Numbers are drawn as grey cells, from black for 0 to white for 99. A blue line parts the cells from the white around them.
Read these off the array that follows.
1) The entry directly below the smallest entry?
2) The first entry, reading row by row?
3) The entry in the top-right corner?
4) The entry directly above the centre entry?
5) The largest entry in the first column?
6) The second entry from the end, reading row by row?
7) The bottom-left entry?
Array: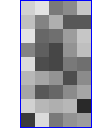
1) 61
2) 81
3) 77
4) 27
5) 88
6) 57
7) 23
